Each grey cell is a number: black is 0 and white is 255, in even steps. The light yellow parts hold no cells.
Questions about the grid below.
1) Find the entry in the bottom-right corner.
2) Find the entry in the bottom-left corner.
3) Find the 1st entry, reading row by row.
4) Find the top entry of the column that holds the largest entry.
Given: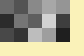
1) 31
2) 72
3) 106
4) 167

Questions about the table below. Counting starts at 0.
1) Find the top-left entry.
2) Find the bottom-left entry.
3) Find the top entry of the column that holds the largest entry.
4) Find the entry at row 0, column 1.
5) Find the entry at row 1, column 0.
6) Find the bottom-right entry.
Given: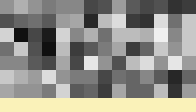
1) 147
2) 166
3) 81
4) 176
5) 81
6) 156

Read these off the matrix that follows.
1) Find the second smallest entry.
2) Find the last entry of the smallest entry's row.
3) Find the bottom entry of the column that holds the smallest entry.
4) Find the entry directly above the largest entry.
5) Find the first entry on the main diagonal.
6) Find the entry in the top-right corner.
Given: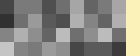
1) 59
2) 176
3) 197
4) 132
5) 70
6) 166

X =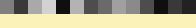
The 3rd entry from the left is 169
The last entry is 34
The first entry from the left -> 127
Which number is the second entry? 57

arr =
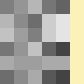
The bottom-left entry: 109
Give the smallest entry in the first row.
99
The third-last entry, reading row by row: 170
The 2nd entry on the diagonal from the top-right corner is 205
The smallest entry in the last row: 67
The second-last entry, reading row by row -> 88
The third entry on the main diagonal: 127

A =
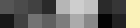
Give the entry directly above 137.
194
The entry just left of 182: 42
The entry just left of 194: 206
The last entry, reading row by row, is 33
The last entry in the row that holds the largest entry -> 54

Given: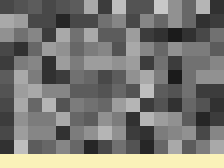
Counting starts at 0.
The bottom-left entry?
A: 49
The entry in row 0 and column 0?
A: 72
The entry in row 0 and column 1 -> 83
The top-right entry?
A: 49
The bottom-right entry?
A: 169
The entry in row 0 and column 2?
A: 92
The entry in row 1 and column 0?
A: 169
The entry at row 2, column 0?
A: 145
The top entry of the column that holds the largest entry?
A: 200
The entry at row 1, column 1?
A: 157
